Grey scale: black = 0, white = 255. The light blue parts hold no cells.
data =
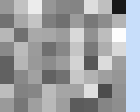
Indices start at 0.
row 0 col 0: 152
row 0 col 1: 194
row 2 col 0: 183
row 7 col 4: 158
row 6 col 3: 187
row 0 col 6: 221
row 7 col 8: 142
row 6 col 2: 134
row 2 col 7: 189
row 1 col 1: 168
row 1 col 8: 179
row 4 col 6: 87
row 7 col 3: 185
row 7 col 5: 91
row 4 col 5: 211
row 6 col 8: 145
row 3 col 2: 155
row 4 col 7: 220
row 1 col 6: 120
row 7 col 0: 154

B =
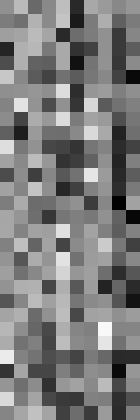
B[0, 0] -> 144
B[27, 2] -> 140
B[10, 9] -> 66
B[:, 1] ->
[186, 112, 164, 176, 176, 136, 145, 227, 68, 29, 120, 137, 141, 133, 171, 149, 131, 191, 86, 113, 175, 134, 176, 142, 114, 130, 165, 111, 124, 166]
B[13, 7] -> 148
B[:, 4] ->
[190, 196, 41, 169, 169, 113, 221, 145, 220, 110, 67, 51, 88, 38, 133, 118, 224, 68, 226, 212, 175, 184, 189, 174, 189, 90, 127, 151, 58, 64]
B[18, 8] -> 95
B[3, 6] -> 66
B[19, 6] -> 159
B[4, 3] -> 95
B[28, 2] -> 164
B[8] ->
[140, 68, 172, 152, 220, 123, 162, 154, 79, 118]
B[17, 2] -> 100
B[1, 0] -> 124
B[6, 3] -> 143
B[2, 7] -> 145
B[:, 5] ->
[41, 26, 109, 50, 17, 92, 45, 53, 123, 137, 52, 61, 114, 64, 145, 127, 130, 139, 114, 150, 88, 118, 72, 133, 138, 68, 99, 162, 55, 109]
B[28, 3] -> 72
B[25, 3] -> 78
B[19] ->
[159, 113, 136, 162, 212, 150, 159, 110, 45, 87]
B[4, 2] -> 98
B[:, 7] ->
[154, 174, 145, 145, 146, 136, 156, 91, 154, 169, 131, 144, 155, 148, 135, 145, 128, 203, 161, 110, 35, 144, 165, 248, 229, 104, 136, 187, 126, 155]
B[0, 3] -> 137
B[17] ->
[129, 191, 100, 163, 68, 139, 154, 203, 120, 64]
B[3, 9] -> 93
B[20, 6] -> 157

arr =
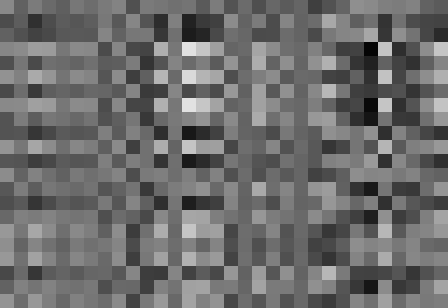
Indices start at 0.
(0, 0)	137
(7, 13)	226
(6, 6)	104
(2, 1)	81
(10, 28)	89
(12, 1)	99
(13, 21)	102
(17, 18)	79
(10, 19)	134
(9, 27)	47
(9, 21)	100
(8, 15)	102
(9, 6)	88
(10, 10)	113
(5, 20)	90
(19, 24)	122
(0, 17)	107
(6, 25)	63
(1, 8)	88
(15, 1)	128
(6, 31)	107
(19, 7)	104
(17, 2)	133
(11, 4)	91
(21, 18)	86
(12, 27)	135
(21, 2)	152
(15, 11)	136
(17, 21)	102
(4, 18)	173
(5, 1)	129
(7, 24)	61
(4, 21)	101
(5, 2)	170
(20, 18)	163
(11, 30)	72
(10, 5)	135
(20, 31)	164
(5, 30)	142

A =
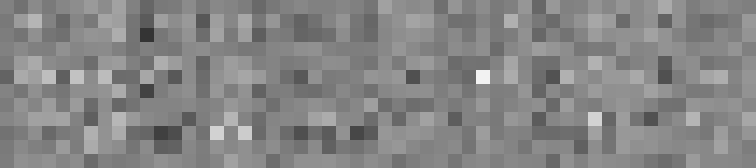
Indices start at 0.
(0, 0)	129
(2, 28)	142
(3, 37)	142
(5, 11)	123
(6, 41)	137
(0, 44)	149
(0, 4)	134
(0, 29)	138
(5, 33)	105
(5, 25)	130
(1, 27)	137
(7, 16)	151
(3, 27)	136
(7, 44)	149
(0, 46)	147
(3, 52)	148
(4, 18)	128
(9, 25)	71
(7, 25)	135
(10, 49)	139
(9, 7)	146
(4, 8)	156
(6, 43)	144
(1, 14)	87
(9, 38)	108
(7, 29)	109
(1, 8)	159
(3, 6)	138
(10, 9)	117
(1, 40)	132
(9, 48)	132
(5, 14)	108
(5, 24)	125
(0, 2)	138
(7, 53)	135
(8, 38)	92
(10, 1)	137
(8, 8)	183
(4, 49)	142
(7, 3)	156

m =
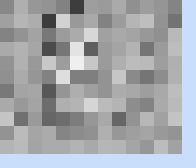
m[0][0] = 136
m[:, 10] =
[157, 190, 152, 117, 186, 117, 158, 131, 183, 165, 151]
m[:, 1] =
[175, 181, 147, 178, 177, 171, 164, 153, 112, 187, 186]
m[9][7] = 176
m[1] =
[160, 181, 173, 60, 210, 153, 169, 130, 156, 181, 190, 147, 115]
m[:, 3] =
[147, 60, 120, 75, 200, 130, 87, 109, 102, 171, 171]
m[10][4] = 171
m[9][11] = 153
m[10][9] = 165
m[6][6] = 159
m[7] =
[170, 153, 164, 109, 175, 180, 213, 187, 180, 141, 131, 170, 186]
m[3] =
[170, 178, 166, 75, 118, 227, 95, 155, 164, 179, 117, 155, 189]
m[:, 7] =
[155, 130, 161, 155, 155, 147, 147, 187, 169, 176, 182]
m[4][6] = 199
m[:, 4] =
[130, 210, 156, 118, 157, 222, 149, 175, 109, 133, 171]
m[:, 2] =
[151, 173, 163, 166, 153, 150, 166, 164, 154, 165, 164]
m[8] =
[196, 112, 154, 102, 109, 125, 151, 169, 102, 147, 183, 161, 195]
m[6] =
[121, 164, 166, 87, 149, 174, 159, 147, 172, 168, 158, 169, 189]
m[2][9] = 164
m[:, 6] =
[158, 169, 215, 95, 199, 127, 159, 213, 151, 145, 169]
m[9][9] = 159
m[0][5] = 61
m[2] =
[131, 147, 163, 120, 156, 171, 215, 161, 169, 164, 152, 144, 185]

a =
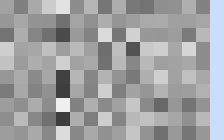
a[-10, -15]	162
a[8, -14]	186
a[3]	[206, 163, 166, 191, 158, 186, 160, 110, 190, 83, 201, 206, 167, 214, 141]
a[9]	[157, 148, 169, 136, 220, 136, 169, 145, 159, 197, 147, 112, 153, 118, 151]
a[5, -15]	151
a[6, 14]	177
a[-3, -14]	143
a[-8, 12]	157
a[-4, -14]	168
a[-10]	[162, 127, 169, 204, 226, 141, 181, 118, 173, 120, 115, 143, 145, 175, 130]
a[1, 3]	146
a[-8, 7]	219
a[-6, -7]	185
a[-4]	[123, 168, 131, 145, 62, 166, 131, 207, 127, 163, 150, 179, 156, 158, 177]
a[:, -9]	[181, 144, 131, 160, 169, 134, 131, 175, 126, 169]
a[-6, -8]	113
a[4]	[194, 156, 174, 164, 208, 162, 169, 113, 185, 135, 185, 159, 163, 168, 141]
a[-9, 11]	171
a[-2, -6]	185
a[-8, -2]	123
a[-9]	[151, 167, 147, 146, 113, 165, 144, 174, 148, 158, 170, 171, 160, 159, 166]
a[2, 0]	115

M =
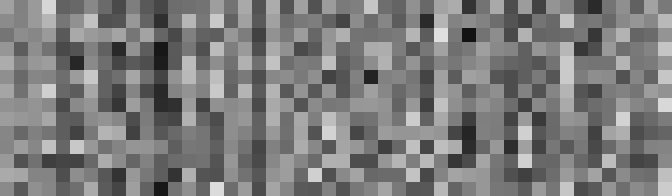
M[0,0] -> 161
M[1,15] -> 201
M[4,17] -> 177
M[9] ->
[134, 104, 128, 116, 94, 66, 120, 180, 171, 65, 128, 87, 105, 126, 117, 84, 142, 130, 98, 152, 112, 165, 83, 211, 162, 70, 103, 156, 149, 149, 155, 149, 69, 37, 128, 124, 93, 208, 87, 106, 130, 125, 65, 163, 175, 77, 92, 101]
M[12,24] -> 137
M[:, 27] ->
[110, 134, 118, 173, 178, 129, 135, 147, 144, 156, 64, 150, 107, 165]
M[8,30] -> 98
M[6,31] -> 163
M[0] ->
[161, 129, 154, 214, 98, 104, 136, 106, 74, 126, 89, 71, 109, 112, 115, 158, 115, 169, 83, 172, 84, 160, 82, 156, 122, 127, 197, 110, 100, 145, 104, 163, 172, 52, 115, 169, 77, 156, 66, 148, 133, 76, 42, 116, 143, 97, 162, 121]
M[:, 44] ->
[143, 137, 179, 111, 181, 82, 130, 159, 211, 175, 140, 108, 139, 110]
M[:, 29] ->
[145, 132, 181, 87, 148, 118, 124, 152, 204, 149, 192, 126, 195, 87]
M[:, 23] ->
[156, 98, 149, 152, 191, 67, 149, 119, 190, 211, 87, 177, 80, 129]
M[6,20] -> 89
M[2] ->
[117, 141, 135, 154, 89, 169, 154, 146, 164, 118, 163, 101, 73, 128, 98, 94, 151, 125, 65, 146, 121, 156, 103, 149, 176, 115, 114, 118, 122, 181, 92, 223, 119, 18, 115, 141, 73, 178, 101, 104, 108, 120, 55, 140, 179, 101, 107, 148]
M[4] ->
[172, 127, 151, 157, 92, 39, 138, 110, 69, 90, 78, 28, 89, 188, 101, 142, 113, 177, 112, 194, 110, 124, 121, 191, 93, 110, 141, 178, 110, 148, 97, 131, 119, 134, 145, 113, 101, 96, 85, 115, 202, 118, 116, 116, 181, 119, 123, 149]
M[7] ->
[145, 141, 148, 137, 74, 138, 149, 87, 53, 158, 120, 43, 48, 156, 66, 145, 138, 144, 74, 169, 150, 84, 139, 119, 122, 151, 152, 147, 99, 152, 64, 193, 143, 124, 146, 132, 109, 65, 137, 119, 170, 93, 109, 115, 159, 134, 125, 216]
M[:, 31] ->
[163, 181, 223, 162, 131, 161, 163, 193, 169, 149, 190, 125, 132, 183]
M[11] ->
[153, 82, 113, 63, 69, 67, 104, 172, 140, 101, 130, 93, 108, 111, 114, 84, 151, 99, 74, 136, 158, 133, 107, 177, 176, 77, 77, 150, 181, 126, 185, 125, 54, 76, 165, 118, 97, 208, 104, 103, 141, 104, 84, 189, 108, 68, 74, 137]
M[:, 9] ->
[126, 152, 118, 146, 90, 166, 133, 158, 77, 65, 149, 101, 152, 159]
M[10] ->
[133, 157, 135, 193, 102, 200, 152, 114, 132, 149, 148, 134, 94, 119, 117, 96, 137, 114, 69, 129, 107, 172, 136, 87, 165, 151, 120, 64, 104, 192, 71, 190, 173, 44, 103, 152, 46, 160, 67, 119, 89, 120, 73, 105, 140, 98, 130, 132]
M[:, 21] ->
[160, 121, 156, 74, 124, 122, 148, 84, 168, 165, 172, 133, 105, 90]
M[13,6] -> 170
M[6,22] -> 88
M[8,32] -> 125
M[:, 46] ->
[162, 136, 107, 132, 123, 100, 157, 125, 106, 92, 130, 74, 109, 128]
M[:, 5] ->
[104, 145, 169, 83, 39, 156, 92, 138, 91, 66, 200, 67, 142, 111]
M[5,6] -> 200
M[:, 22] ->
[82, 126, 103, 89, 121, 143, 88, 139, 127, 83, 136, 107, 208, 88]
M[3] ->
[150, 93, 142, 115, 73, 83, 129, 97, 41, 146, 93, 23, 90, 119, 80, 187, 126, 154, 79, 171, 145, 74, 89, 152, 105, 117, 171, 173, 125, 87, 119, 162, 111, 120, 159, 137, 132, 96, 149, 134, 183, 56, 78, 153, 111, 121, 132, 197]
